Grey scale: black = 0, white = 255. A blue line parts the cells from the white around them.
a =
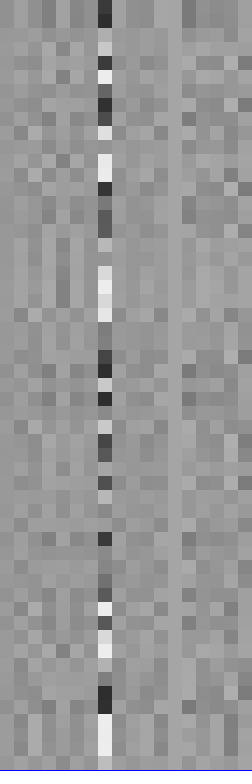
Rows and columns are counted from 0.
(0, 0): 145
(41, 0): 152
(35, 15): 157
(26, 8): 161
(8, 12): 165
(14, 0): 149
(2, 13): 145
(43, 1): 136
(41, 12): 165
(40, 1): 140
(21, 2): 147
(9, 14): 147
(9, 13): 170
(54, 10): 157
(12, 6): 159
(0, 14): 145
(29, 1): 155
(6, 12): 165
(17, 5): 165
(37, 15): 153
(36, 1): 159
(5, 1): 163
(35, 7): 183
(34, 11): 143
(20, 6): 149
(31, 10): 139
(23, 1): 155
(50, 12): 165
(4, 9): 154
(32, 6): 151
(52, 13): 157
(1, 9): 144
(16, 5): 160
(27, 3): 146
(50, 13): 122
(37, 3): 158

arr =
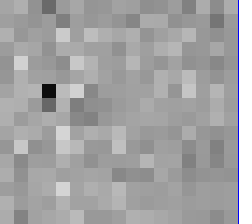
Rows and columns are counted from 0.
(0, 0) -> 165
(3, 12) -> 182
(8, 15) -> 176
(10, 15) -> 129
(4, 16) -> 149
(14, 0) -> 176
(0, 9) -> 159
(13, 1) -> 152
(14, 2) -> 163
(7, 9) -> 160
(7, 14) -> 157
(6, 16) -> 159
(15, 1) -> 131
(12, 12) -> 155
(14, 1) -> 156
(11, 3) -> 157
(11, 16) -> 153
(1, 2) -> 148
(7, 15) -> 172
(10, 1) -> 199
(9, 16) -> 151
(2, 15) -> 144
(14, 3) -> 158
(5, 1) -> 176
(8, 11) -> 165
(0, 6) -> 149
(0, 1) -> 175
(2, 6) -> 189
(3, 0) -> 156
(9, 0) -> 164
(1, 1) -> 154
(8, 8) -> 159
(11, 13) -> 129
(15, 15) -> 140
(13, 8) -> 184
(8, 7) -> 152

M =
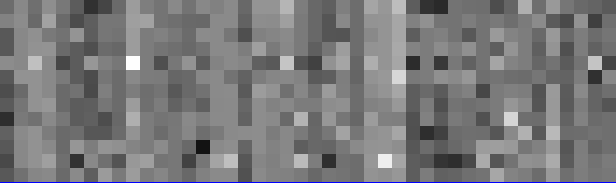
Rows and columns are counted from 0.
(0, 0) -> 108
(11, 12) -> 119
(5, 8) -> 107
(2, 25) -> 109
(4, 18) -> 96
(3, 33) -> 144
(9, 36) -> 137
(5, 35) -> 116
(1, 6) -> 94
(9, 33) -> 111
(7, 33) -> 111
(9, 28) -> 166
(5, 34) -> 111
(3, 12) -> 111
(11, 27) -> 238
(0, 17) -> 104
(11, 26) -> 151
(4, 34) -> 115
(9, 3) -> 124
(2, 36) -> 131
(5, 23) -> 94
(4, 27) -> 148
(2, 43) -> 117
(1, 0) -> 130
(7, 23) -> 141
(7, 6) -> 94
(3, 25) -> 109
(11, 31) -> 52
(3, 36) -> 148
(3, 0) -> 88
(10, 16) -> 142
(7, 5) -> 92
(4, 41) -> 115
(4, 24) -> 165
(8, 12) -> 119
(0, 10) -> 126
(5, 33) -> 151
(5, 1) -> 146
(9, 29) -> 80

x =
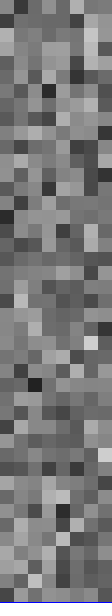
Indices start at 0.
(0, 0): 136
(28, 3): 116
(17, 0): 101
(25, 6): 102
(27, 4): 147
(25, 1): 125
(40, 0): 159
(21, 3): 115
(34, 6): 110
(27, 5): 135
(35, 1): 134
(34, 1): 138
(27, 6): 133
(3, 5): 119
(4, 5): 71
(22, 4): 100
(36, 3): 153
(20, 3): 83
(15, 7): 121
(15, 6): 111
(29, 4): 70
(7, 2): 148
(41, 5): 108
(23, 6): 99
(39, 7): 142
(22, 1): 150
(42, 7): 86
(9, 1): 152
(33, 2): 113
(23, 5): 132
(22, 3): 108
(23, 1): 124
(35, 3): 176
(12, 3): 96
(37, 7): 90
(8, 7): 135
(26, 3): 134
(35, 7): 140

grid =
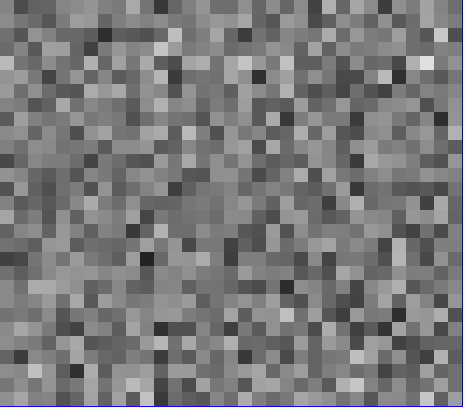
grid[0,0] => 132
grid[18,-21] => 150
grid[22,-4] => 154
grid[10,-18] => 109
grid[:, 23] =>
[175, 96, 171, 98, 124, 118, 95, 112, 122, 157, 133, 134, 161, 113, 63, 88, 128, 163, 68, 80, 105, 104, 86, 172, 154, 119, 126, 90, 144]
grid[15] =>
[165, 107, 125, 84, 144, 97, 147, 138, 125, 160, 70, 121, 109, 115, 118, 108, 139, 137, 97, 77, 148, 153, 107, 88, 99, 148, 137, 133, 96, 150, 140, 164, 100]
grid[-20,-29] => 119
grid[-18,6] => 69
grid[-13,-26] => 130
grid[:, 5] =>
[139, 157, 104, 101, 103, 149, 85, 112, 149, 79, 118, 109, 85, 124, 136, 97, 129, 92, 154, 147, 143, 168, 119, 66, 168, 164, 49, 121, 101]
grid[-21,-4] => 101
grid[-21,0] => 91
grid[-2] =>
[119, 142, 118, 148, 106, 121, 165, 115, 150, 185, 165, 69, 114, 76, 162, 119, 129, 86, 162, 165, 133, 106, 126, 90, 176, 198, 131, 103, 141, 102, 115, 159, 112]
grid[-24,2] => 121
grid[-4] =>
[100, 60, 137, 127, 111, 164, 124, 104, 99, 127, 117, 61, 110, 90, 138, 103, 134, 57, 108, 139, 74, 126, 100, 119, 122, 190, 161, 107, 143, 85, 64, 177, 93]
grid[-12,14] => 120
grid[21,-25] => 137
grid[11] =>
[73, 103, 135, 125, 125, 109, 69, 121, 109, 86, 81, 153, 119, 167, 117, 143, 117, 147, 110, 92, 103, 93, 147, 134, 102, 59, 167, 151, 146, 127, 94, 82, 149]
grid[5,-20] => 110
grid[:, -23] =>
[116, 129, 81, 139, 170, 141, 146, 141, 111, 162, 148, 81, 146, 131, 103, 70, 100, 159, 35, 87, 93, 125, 133, 130, 153, 117, 157, 165, 193]
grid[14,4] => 106
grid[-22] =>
[131, 124, 84, 98, 168, 112, 136, 124, 111, 90, 141, 177, 134, 142, 102, 124, 111, 157, 88, 98, 90, 156, 99, 112, 151, 101, 107, 136, 139, 149, 80, 120, 145]
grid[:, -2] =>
[132, 135, 199, 130, 122, 88, 122, 120, 47, 101, 110, 82, 135, 72, 168, 164, 74, 127, 145, 99, 123, 71, 174, 72, 102, 177, 101, 159, 97]
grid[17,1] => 108
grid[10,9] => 140
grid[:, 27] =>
[61, 144, 119, 139, 109, 185, 66, 136, 148, 143, 123, 151, 141, 115, 118, 133, 144, 68, 80, 105, 153, 164, 124, 53, 151, 107, 68, 103, 139]
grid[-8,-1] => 149
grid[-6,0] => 138
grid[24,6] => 85
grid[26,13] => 154

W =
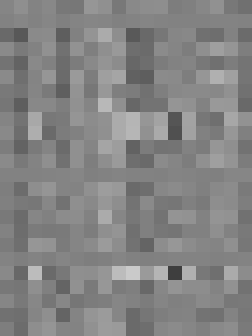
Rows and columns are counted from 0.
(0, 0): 133
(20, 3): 128
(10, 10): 124
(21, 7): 126
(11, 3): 143
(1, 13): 130
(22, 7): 155
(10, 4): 107
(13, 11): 135
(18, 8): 133
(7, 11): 115
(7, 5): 145
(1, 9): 131
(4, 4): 108
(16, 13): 129
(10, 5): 144
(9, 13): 162
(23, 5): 131
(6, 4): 95
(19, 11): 181
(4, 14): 120
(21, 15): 135
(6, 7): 152
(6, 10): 113
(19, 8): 188
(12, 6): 128
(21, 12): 128
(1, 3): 134
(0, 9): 137
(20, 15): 131
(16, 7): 143
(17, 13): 140
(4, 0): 115
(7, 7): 184
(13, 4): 132
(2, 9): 89
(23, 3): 149
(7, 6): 133
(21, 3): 118
